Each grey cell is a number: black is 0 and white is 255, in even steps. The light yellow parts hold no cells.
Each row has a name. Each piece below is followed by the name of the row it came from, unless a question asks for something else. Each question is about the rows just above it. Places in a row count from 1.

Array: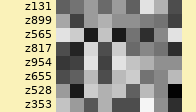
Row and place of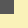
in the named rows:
z353, 3
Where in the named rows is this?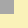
z899, 1
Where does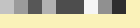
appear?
z353
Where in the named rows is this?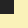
z817, 2
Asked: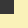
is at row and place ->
z954, 1
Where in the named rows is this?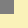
z899, 7
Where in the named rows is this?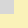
z817, 3

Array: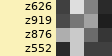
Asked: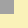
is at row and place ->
z919, 3
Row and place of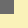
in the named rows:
z876, 3
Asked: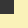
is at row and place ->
z876, 4

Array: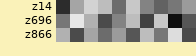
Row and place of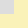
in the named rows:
z866, 9
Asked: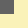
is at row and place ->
z14, 8
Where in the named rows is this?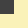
z696, 7

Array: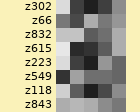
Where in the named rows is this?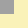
z549, 2
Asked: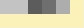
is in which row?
z832

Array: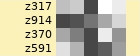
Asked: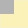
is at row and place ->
z591, 2
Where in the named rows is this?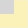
z914, 5
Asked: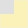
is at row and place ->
z591, 1
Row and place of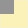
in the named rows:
z370, 5
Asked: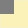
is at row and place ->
z370, 2
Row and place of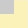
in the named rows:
z317, 2
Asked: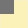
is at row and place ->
z914, 3

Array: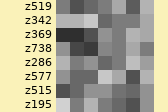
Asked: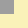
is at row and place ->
z286, 7
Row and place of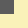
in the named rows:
z519, 6
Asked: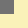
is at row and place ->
z515, 5
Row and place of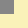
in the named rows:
z738, 4
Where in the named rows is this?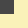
z738, 2
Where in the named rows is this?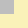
z286, 6
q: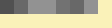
z515

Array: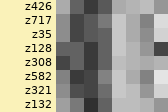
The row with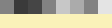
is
z582
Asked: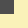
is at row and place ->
z321, 2
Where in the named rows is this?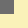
z321, 4
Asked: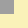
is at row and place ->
z132, 1

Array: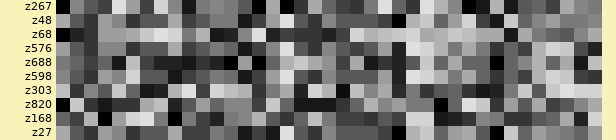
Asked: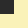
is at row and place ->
z303, 25
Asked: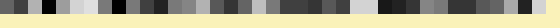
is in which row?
z168
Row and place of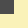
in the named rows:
z576, 38
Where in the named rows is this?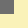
z598, 13
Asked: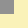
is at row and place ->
z688, 20
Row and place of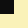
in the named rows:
z303, 21

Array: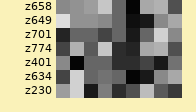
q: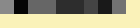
z401
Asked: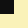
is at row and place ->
z649, 6
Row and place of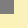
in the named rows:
z230, 4

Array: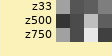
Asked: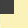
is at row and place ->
z750, 4
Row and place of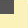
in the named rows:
z33, 2
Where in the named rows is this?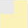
z750, 3

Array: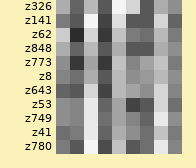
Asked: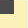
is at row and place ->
z780, 4
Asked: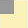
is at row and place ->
z8, 7
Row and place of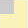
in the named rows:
z62, 1
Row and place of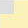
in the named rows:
z141, 5

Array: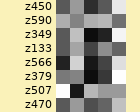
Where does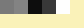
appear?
z379
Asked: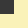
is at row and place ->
z379, 4
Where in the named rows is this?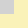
z566, 2
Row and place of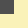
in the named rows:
z470, 3
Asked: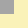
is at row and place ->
z133, 2

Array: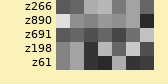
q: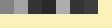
z61
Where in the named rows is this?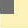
z691, 6
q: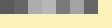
z266
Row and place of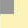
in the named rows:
z890, 4

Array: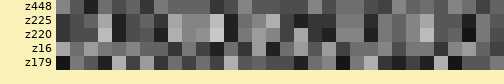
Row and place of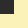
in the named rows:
z225, 23
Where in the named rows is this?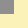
z220, 11

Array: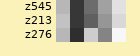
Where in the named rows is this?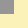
z213, 4
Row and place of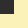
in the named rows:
z276, 2
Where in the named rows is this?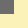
z545, 3
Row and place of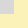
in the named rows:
z213, 5

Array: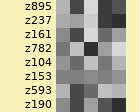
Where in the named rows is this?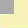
z237, 1
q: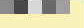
z161

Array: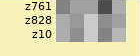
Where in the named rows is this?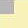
z10, 5
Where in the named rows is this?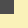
z761, 4
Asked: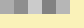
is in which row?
z10
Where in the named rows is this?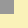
z828, 2

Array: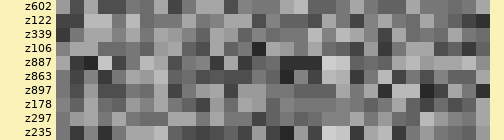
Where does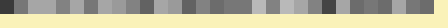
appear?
z339
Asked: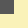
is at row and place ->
z863, 12
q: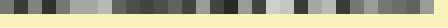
z235
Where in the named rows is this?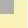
z863, 21
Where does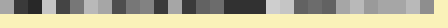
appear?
z887
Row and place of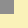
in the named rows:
z887, 31

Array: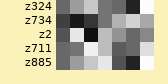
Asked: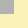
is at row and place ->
z734, 5
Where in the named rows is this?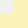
z711, 3
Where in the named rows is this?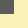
z711, 5
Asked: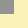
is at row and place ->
z2, 5

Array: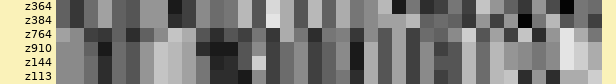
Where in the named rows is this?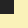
z144, 12
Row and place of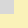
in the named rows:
z364, 16
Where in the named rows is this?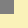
z764, 21
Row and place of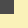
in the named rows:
z364, 36

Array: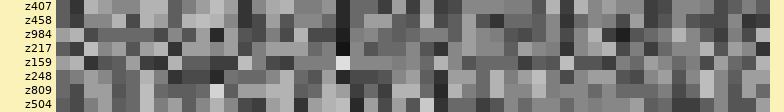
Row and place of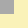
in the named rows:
z407, 16
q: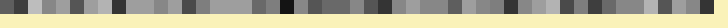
z217
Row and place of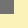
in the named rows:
z248, 13
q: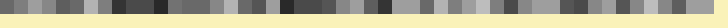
z248
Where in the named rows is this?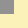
z407, 20

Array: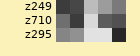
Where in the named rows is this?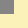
z295, 1
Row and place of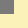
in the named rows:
z249, 5
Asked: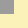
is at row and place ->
z249, 4
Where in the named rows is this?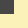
z249, 2
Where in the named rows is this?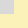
z710, 3
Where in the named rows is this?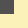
z710, 5

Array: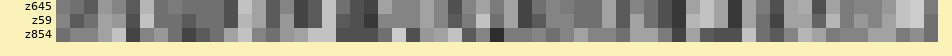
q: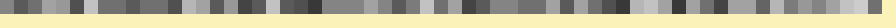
z59
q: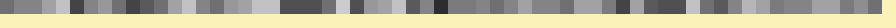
z854
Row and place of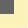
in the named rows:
z59, 55
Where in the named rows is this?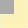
z645, 54
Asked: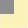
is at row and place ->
z854, 62

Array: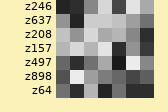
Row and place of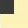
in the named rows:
z157, 7
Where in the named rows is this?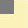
z898, 4

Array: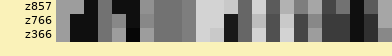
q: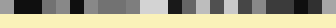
z766
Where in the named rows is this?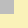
z766, 15
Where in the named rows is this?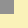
z857, 7
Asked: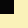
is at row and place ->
z366, 6

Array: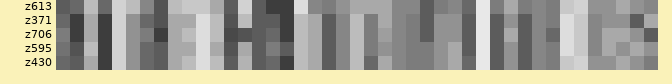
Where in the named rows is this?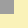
z706, 24
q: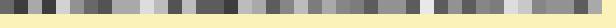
z371
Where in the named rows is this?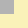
z430, 14
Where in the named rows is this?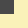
z706, 13
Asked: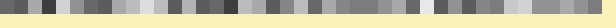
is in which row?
z430
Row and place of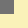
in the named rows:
z595, 1

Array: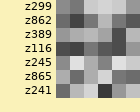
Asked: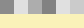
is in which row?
z245
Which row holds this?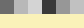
z241
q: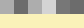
z865
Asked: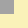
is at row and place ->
z389, 4
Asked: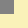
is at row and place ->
z245, 4
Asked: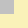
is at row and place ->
z241, 6

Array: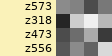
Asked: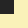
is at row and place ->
z318, 1
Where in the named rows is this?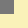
z573, 4
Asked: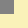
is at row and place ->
z573, 2

